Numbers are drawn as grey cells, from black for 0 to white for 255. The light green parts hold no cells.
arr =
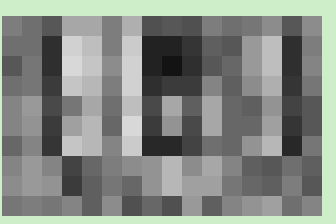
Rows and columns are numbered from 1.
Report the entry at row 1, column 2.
111
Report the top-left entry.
125
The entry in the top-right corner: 140
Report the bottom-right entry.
132
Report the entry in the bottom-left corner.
118
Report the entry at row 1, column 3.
87
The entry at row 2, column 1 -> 111
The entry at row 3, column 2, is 118
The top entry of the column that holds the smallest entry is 87
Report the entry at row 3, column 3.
47
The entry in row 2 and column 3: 47
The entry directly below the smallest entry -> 59
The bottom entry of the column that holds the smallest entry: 80
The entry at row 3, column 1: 87
